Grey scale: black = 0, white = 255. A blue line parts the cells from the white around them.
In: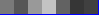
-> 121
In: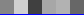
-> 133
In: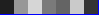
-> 31
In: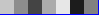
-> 198
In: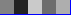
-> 130
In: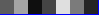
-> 92
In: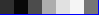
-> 47
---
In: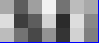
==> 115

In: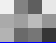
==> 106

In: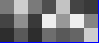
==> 89

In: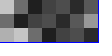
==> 197

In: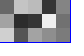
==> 85

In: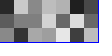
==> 51

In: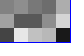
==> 231
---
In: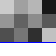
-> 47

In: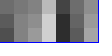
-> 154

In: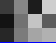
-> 165

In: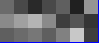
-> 119

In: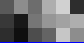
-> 77

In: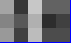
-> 188

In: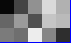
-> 237

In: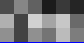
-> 144

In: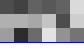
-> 107

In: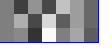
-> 51
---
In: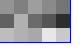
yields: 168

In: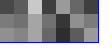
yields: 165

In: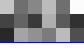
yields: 145

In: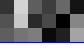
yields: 125

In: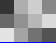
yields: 114

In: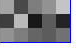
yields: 101
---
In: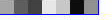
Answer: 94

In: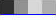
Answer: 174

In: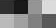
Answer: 89

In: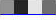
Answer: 145

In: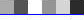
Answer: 149

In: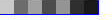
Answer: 76

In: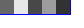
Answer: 102

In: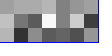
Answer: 80

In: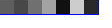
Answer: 72

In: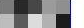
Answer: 71
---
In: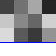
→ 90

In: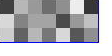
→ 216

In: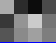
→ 138

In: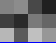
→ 91

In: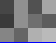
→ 101

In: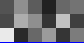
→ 155

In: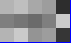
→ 148

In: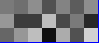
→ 172
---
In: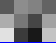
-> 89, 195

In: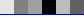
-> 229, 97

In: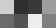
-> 207, 127

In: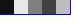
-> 17, 189

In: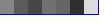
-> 133, 220

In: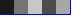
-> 25, 167

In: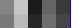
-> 132, 69

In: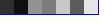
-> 47, 229

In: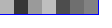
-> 181, 130
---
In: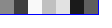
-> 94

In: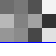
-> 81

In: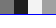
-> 161

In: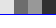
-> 152

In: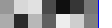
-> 54

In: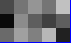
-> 64

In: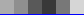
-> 120

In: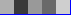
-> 153
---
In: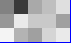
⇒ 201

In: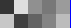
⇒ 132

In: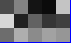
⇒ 53

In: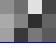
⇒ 46

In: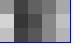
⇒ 136

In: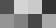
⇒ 71

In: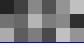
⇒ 136
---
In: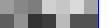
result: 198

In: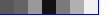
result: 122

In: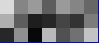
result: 154

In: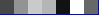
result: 18

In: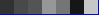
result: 117

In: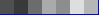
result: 141

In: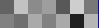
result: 88

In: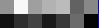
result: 187
